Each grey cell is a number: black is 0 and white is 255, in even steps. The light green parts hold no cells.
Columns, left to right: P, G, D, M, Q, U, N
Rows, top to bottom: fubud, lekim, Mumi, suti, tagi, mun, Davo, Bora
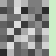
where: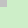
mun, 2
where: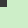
suti, 3
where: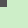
suti, 1
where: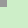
Mumi, 4
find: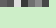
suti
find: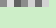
Davo
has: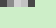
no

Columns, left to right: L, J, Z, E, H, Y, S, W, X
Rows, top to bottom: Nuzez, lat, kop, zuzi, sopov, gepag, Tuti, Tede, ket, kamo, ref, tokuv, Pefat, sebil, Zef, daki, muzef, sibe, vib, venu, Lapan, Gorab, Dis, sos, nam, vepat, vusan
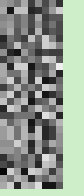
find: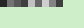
gepag
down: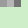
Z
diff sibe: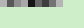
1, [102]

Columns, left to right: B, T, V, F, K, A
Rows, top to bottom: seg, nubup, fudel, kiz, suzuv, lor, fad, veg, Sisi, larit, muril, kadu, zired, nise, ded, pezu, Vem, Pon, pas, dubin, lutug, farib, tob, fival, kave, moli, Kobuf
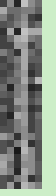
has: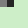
yes
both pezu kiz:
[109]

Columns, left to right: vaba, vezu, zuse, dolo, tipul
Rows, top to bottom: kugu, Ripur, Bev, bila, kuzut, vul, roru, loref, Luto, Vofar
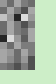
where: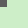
vul, 3
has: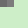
no
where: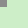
Luto, 1

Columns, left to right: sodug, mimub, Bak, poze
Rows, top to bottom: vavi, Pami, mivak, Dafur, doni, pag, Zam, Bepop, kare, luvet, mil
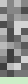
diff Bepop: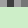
2, [173]
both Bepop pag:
[173]
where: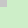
vavi, 0
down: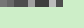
mimub

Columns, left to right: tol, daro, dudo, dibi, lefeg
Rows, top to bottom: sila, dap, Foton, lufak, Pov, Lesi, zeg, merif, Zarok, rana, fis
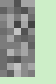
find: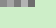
Foton
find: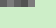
dap
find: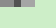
sila
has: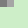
yes

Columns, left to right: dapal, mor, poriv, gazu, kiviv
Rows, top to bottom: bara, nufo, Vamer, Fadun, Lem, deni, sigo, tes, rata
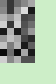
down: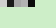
poriv
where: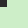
deni, 4
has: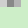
yes
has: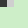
yes

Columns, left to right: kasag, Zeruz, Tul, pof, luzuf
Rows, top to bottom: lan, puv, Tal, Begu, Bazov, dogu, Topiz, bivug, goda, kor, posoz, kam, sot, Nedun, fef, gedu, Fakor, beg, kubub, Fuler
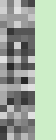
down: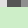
luzuf
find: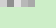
puv
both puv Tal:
[169]
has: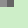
no
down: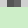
Tul
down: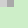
kasag
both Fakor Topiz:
[208]

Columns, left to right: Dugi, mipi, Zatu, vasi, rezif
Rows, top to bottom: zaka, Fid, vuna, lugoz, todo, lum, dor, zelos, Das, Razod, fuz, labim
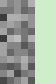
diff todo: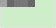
2, [133]
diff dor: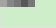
2, [133]
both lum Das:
[175]
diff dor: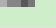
0, [163]
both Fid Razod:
[104]

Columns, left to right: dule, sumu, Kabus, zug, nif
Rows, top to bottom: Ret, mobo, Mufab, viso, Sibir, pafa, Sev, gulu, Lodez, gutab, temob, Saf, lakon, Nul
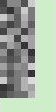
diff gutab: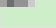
3, [135]
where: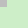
pafa, 0
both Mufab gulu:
[147]
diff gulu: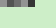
1, [69]
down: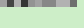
zug

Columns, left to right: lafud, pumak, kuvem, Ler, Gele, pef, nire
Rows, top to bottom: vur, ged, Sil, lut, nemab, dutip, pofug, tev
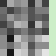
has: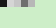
yes
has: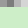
yes
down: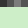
Gele

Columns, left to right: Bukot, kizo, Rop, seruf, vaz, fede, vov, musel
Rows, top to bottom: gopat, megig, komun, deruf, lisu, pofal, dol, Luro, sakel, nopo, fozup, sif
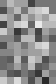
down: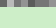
seruf
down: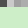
fede
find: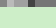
gopat
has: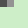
yes
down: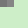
musel
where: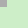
sakel, 5
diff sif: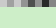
2, [217]

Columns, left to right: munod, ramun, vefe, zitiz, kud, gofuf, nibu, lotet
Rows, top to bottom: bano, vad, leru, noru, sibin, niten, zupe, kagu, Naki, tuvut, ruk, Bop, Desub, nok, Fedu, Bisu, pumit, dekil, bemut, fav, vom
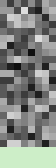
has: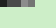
yes
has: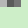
no
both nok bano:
[60]
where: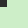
leru, 6
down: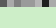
kud
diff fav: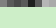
1, [102]

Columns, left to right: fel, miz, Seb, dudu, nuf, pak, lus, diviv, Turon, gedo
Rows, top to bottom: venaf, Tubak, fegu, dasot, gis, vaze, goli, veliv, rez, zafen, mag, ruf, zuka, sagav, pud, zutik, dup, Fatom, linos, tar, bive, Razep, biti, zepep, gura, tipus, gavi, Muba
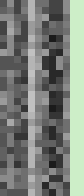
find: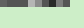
Muba
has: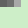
yes

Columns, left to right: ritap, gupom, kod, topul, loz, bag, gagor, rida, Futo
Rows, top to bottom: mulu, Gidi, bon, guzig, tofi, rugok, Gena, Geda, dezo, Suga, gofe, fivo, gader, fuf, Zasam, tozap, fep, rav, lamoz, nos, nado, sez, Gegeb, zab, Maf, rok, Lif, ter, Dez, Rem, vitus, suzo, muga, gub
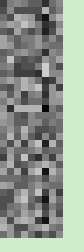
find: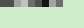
Dez
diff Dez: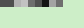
2, [163]
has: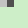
yes

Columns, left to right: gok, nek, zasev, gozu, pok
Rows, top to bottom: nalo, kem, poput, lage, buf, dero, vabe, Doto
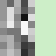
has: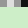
no
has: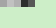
no

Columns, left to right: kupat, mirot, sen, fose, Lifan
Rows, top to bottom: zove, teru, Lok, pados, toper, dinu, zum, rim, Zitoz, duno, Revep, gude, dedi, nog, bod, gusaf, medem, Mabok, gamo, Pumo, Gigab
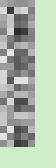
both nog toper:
[129]
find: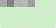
nog
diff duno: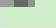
2, [90]
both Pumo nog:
[129]

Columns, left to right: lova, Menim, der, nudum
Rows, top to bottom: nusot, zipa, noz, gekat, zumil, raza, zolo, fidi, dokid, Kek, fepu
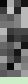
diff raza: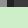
3, [47]
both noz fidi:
[88]
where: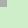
nusot, 1
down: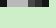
nudum
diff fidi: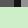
1, [72]

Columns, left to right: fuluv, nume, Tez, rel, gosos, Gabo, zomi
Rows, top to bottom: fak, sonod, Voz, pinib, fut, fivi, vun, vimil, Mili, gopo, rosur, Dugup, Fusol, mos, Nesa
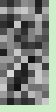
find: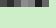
fak
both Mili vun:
[102]

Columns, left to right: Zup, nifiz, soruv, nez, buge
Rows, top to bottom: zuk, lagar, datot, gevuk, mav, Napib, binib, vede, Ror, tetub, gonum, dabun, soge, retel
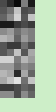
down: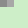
nez
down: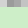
nifiz
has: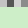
no
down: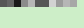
Zup

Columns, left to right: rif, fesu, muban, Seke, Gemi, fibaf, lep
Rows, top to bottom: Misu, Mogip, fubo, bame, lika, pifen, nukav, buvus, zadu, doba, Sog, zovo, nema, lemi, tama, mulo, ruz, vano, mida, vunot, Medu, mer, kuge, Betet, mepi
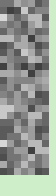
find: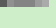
zovo
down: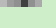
Gemi
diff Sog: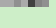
6, [156]
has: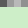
yes
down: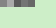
muban

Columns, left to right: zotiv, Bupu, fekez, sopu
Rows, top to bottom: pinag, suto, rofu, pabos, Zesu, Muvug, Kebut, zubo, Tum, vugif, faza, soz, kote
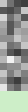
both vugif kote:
[127]
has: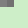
no
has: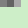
yes
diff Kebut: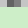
1, [113]
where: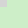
rofu, 0

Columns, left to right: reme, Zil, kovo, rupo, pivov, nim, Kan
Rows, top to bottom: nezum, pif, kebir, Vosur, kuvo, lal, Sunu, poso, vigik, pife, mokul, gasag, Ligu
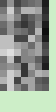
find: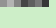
kebir
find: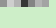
mokul
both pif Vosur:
[108]

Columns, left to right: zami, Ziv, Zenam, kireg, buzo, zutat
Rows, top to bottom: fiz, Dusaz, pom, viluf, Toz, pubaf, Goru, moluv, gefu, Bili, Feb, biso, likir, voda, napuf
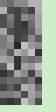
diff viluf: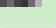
5, [164]
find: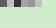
Bili

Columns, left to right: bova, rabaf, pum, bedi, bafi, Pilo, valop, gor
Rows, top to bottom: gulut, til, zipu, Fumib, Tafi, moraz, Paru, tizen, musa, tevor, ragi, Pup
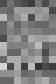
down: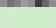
bedi
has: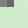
yes
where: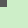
gulut, 2
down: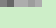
pum

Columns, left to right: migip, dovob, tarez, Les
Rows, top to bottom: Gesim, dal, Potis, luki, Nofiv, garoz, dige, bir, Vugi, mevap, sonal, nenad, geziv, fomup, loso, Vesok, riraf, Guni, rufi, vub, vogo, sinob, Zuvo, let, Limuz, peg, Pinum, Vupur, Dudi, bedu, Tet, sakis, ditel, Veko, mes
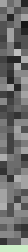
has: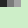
yes
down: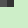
tarez
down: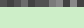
migip
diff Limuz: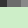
2, [96]
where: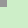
vub, 2
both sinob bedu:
[163]
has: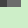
yes

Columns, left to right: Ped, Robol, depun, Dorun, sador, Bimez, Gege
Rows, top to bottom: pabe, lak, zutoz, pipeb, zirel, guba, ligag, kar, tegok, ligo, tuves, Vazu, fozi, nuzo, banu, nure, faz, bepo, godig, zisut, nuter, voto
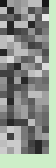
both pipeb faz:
[105]
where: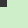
Vazu, 1
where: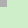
lak, 3
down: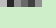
sador
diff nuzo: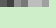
3, [105]
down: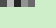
sador

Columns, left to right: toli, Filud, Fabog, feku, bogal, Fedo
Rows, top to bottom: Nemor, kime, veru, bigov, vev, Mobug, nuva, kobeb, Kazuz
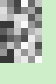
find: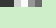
bigov
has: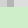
yes
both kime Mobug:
[80]
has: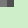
yes
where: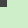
Nemor, 2
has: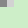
no
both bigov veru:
[210]

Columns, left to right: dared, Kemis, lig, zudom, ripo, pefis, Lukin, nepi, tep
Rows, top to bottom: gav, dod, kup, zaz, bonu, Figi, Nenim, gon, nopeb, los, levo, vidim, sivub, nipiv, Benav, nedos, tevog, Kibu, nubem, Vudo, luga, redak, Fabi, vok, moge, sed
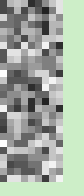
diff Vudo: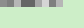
1, [141]
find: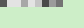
gon
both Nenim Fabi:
[115]
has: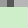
yes
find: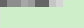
nipiv
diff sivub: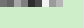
7, [167]
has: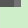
yes

